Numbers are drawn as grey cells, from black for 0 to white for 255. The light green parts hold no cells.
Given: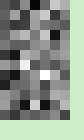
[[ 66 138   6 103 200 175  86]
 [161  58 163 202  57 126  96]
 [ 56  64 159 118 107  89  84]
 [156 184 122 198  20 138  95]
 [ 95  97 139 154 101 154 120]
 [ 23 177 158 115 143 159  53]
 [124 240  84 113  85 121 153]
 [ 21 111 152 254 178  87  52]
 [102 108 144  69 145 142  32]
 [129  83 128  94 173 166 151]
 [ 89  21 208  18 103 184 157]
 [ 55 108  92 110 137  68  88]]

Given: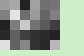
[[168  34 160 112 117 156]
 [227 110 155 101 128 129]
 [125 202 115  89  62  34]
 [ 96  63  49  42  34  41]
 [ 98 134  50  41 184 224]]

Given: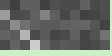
[[ 63  94  94  64  79  75  75  96  73  79  84]
 [ 74  78  96 129  94  71  90  66  69  79 156]
 [140 112  97  91  90  96  98 101  85  67  86]
 [ 92 180  74  90  69  74  95  68  82 114  99]
 [ 99  83 204 100  82  90  88  69  75  88  74]]

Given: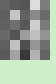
[[ 90  85 220 124 100]
 [197  98 137 106  95]
 [110  87 206 122  97]
 [ 83 156 192 147 105]
 [194  78 149 110  95]
 [163  56 178 100  90]]

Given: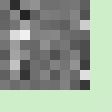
[[ 44 135 146 112 112 116 119  95 125]
 [137  34  96 125 122 117 132  81  98]
 [116 163 126 107 103  95 128 205 101]
 [219 240 128 132 135 111 105 101 133]
 [157 107 104 144 112 119  88  77 115]
 [163 139 102 112  80 110 127  77  89]
 [194  70 111 102 129 117 146  61 123]
 [142  52 111 132  89 125 106 223  96]
 [108 116 105 112 110 129  94  55 120]]

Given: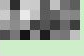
[[ 45 206 203  89 193 112  93 183]
 [134 233 194  91  98 138 133 203]
 [140 163  64  84  57 104  61 157]
 [119  20 141  29 126 118 191  77]]

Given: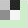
[[ 38 197]
 [245 142]]

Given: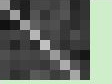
[[ 43  31  70  71  64  78  37  51 154]
 [161  32  84  51  73  84  45  51  53]
 [ 29 158  95  75  79  55  45  57  17]
 [ 70  64 182  63  72  55  77  59  64]
 [ 38  61  43 193  67  47  59  56  60]
 [ 68  72  68  79 154  79  37  22  79]
 [ 60  64  63  56  80 172  82  51  69]
 [ 48  56  89  81  60  70 166  56  70]]

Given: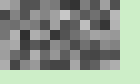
[[153  82  83 131 122  62  51 126  83 160  80 173]
 [131  83 154 133 161 199 126  90 112  84 184  70]
 [111 133 123  76 161  80  92 190  85  54 179 116]
 [178  47 174 151  54  83 112 135 163 157 152 117]
 [169  61  88  66 140 120  75 113  83 139 130 160]
 [107  80 175 106 150  93 142  73  70  85  80 158]
 [ 69 135 153  79  69  69 167  80  96 158 174 173]]
